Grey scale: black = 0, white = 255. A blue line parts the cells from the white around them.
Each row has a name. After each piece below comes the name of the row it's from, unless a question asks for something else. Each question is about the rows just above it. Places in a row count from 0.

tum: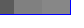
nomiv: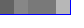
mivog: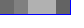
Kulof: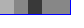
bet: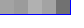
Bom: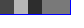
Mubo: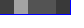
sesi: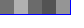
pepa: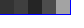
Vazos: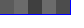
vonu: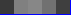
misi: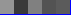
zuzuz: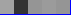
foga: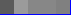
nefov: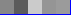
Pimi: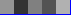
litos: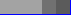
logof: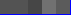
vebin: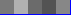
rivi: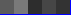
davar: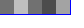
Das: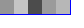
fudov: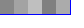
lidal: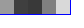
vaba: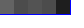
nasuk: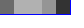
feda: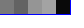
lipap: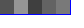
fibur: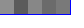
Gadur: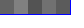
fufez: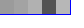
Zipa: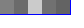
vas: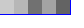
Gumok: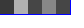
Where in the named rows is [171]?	fudov, 4
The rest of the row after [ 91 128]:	[128 135 135]
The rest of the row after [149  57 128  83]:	[91]
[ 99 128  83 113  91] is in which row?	Gadur
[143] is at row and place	fibur, 0

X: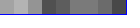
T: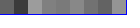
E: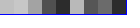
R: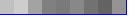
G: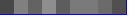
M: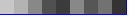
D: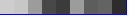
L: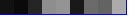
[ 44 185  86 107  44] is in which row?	E
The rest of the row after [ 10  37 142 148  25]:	[107  99 171]
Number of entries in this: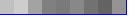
9
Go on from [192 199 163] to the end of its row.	[ 80  44 185  86 107  44]
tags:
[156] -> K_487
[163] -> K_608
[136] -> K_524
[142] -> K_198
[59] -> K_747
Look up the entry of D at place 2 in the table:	K_487

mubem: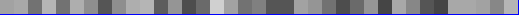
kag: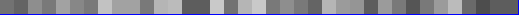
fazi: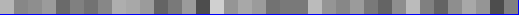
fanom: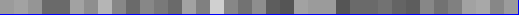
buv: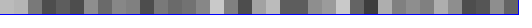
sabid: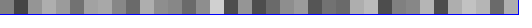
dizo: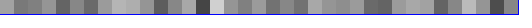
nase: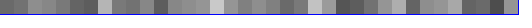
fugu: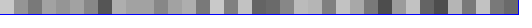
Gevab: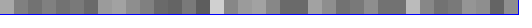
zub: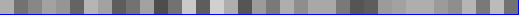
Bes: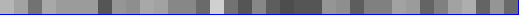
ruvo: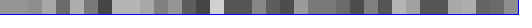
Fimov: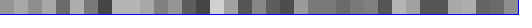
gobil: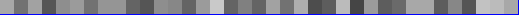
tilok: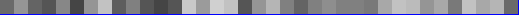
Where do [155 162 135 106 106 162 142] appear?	Gevab
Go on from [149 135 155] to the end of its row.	[121 100 142 187 128 100 142 168 149  77 128]
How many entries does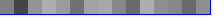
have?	15

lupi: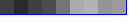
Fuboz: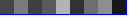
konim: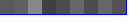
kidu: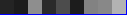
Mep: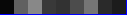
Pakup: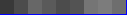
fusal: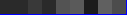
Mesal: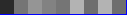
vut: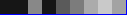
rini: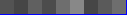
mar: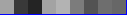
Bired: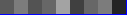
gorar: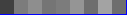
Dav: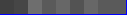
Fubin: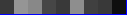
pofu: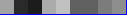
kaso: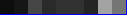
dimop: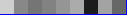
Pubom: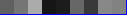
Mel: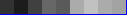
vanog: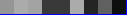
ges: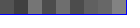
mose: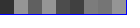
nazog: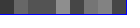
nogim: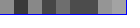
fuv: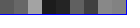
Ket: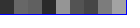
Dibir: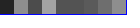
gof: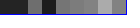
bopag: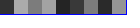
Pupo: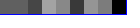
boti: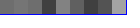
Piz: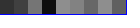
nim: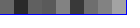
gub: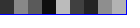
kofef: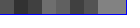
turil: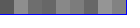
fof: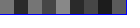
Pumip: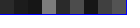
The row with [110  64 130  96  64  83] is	boti
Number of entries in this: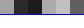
6
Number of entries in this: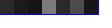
7
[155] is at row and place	lupi, 8

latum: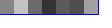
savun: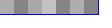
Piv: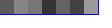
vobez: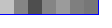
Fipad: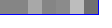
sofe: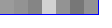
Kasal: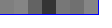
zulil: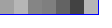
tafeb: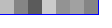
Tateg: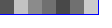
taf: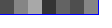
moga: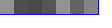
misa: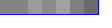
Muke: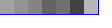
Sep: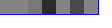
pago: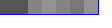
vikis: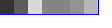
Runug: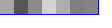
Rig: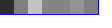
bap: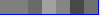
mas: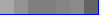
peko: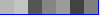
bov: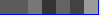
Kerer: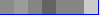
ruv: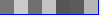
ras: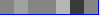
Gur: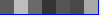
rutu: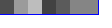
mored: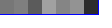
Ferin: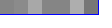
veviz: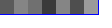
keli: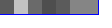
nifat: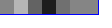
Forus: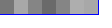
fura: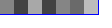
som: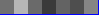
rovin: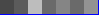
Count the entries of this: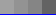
4
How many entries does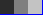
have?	3
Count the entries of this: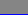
2

